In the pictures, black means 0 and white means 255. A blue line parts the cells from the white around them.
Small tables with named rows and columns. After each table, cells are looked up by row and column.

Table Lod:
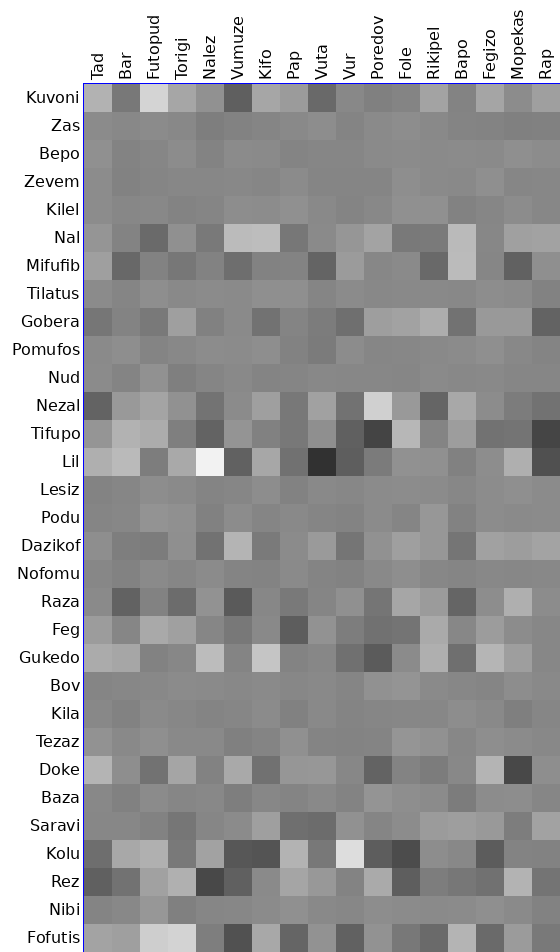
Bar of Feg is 134
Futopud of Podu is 147
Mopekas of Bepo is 143
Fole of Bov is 148
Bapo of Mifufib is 187
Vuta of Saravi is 108
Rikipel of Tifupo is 132
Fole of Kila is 135

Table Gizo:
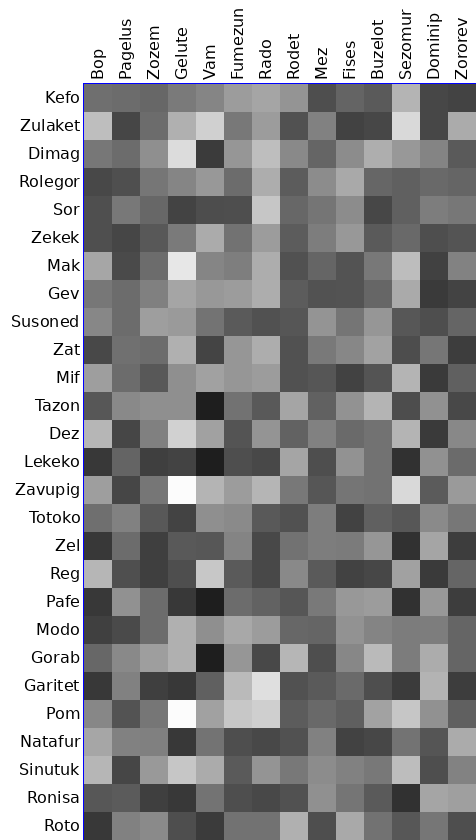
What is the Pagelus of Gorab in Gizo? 137
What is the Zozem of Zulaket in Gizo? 108
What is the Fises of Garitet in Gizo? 106
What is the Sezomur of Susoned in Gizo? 87
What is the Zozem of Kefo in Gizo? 103
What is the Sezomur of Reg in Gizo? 161
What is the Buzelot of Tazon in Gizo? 180
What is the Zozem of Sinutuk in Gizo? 153
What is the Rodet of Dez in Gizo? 98
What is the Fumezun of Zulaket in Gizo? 120
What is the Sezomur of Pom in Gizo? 198
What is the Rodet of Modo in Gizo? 103
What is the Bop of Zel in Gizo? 56
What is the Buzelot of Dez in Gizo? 114
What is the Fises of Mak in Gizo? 83
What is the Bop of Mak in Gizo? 166
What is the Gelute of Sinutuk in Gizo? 198
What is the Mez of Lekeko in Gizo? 78
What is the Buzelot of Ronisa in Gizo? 90
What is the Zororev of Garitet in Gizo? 61

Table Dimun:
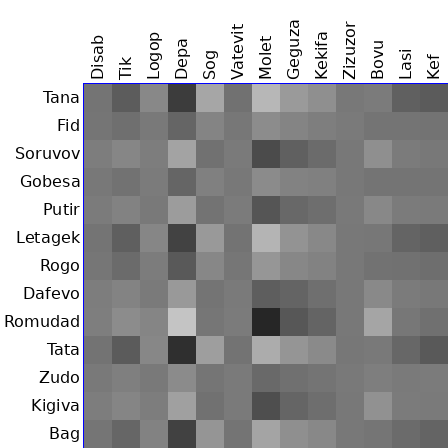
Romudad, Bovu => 165
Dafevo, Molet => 94
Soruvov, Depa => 163
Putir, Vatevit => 123
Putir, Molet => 85
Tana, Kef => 91
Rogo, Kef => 110
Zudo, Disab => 121
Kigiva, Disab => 125
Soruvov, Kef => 120
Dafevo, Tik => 131
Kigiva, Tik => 133
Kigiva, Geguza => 101
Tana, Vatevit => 113
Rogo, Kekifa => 130
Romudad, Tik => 140
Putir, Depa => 156
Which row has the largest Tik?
Romudad

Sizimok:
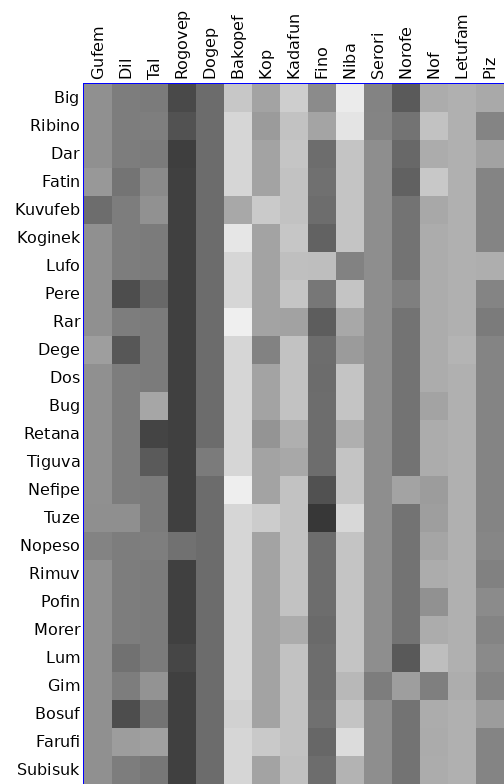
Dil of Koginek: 125
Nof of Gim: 127
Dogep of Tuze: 108
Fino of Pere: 119
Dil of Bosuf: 77
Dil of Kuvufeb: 125
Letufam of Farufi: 176
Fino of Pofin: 109
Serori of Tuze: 142
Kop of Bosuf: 163
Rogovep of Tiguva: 64
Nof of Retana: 172
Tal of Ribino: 126
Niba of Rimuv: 196
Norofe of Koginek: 115
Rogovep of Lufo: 64
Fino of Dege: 109
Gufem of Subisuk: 144
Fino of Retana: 109

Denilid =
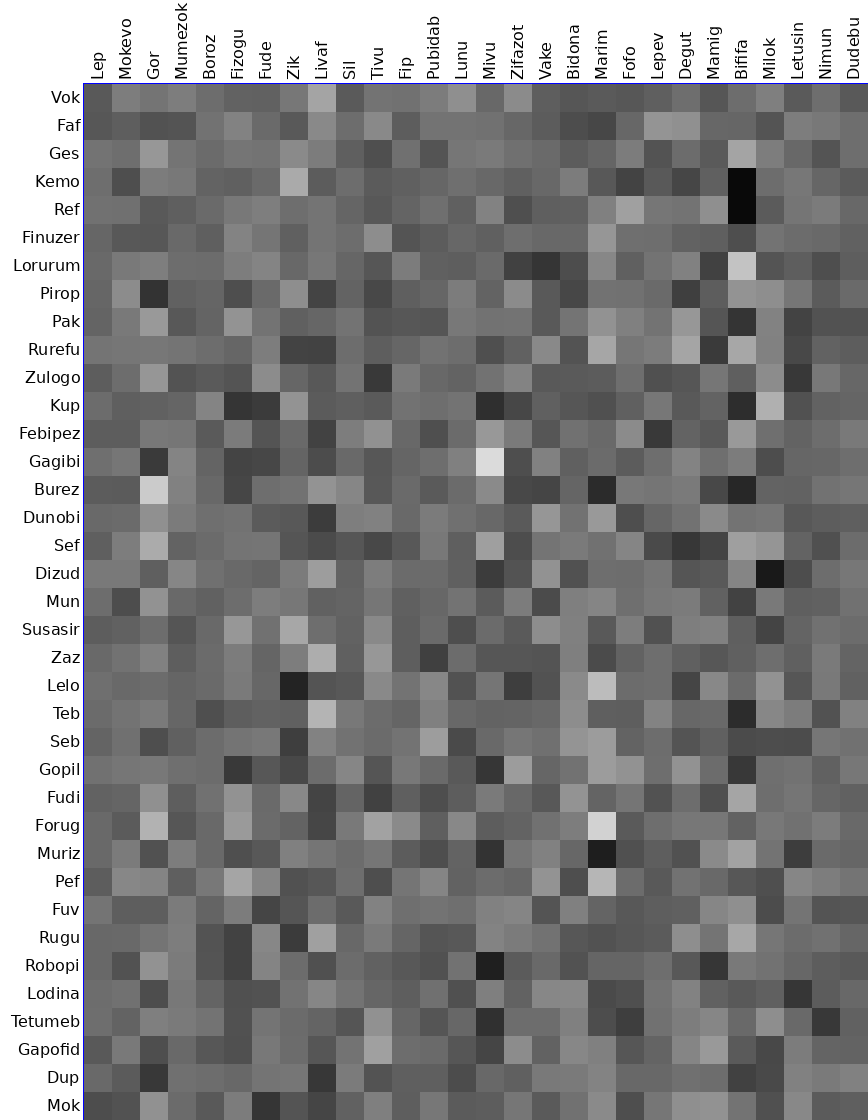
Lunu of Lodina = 80
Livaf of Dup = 55
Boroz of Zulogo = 90
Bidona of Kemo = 124
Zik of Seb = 62
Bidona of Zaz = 127
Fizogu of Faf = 130
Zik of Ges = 138
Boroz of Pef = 120
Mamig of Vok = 86
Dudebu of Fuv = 86
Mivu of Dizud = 60

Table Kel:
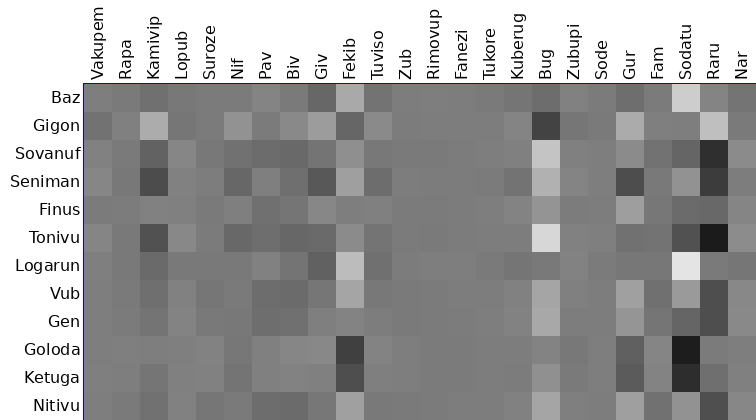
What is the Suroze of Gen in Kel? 121
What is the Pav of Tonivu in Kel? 110
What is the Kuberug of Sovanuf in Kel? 128
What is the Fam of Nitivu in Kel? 113
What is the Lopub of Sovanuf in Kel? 134
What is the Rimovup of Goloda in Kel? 123
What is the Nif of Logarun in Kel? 121
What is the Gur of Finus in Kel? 158
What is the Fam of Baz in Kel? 123
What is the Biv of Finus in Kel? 117
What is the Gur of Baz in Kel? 110
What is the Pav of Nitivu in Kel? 109

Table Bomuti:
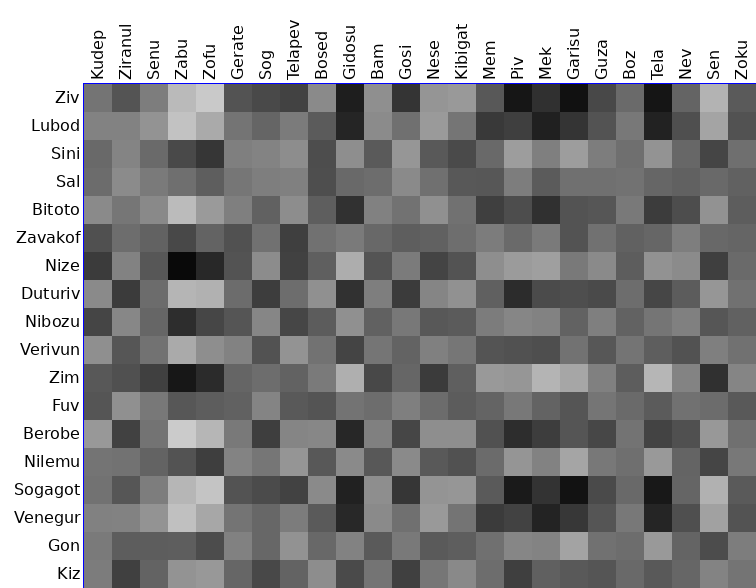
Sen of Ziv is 179
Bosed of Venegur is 90
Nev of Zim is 131
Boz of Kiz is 105
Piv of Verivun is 81
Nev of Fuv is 113
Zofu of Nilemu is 62
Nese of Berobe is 142
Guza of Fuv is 117
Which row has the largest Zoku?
Zim

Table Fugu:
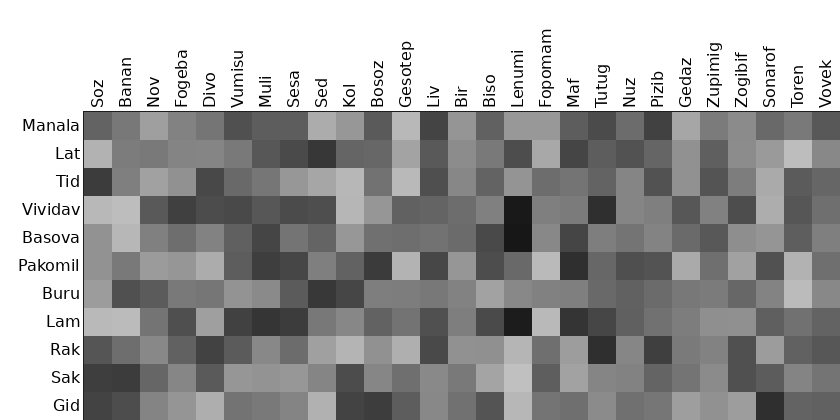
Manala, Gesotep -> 184
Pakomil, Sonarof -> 81
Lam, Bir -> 126
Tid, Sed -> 166
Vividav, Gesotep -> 97
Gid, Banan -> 77
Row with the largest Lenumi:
Sak

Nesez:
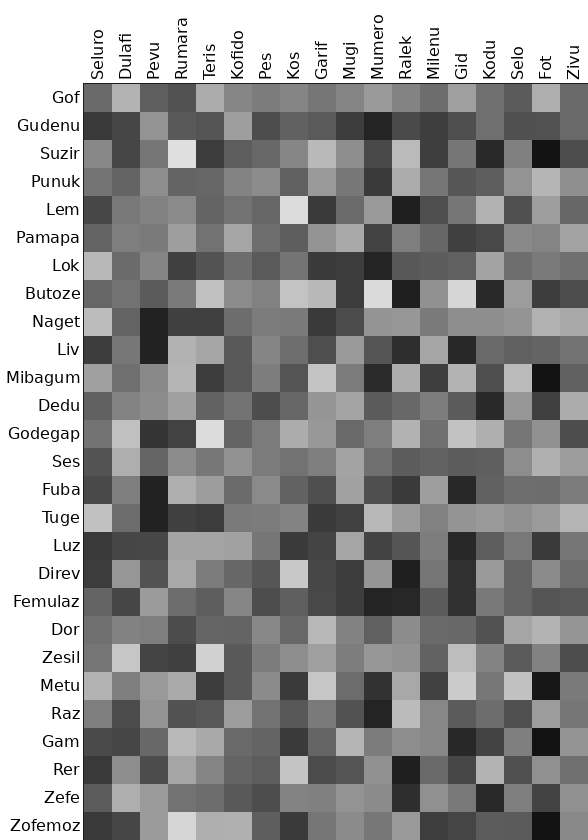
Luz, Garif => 68
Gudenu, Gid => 78
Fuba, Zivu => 123
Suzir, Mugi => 142
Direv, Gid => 48
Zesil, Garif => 159
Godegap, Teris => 220
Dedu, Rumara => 160
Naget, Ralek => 151
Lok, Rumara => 64
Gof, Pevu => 95
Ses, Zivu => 156
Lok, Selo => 110
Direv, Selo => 99
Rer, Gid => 71
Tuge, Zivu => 180
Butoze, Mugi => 60
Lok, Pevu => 133
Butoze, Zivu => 77

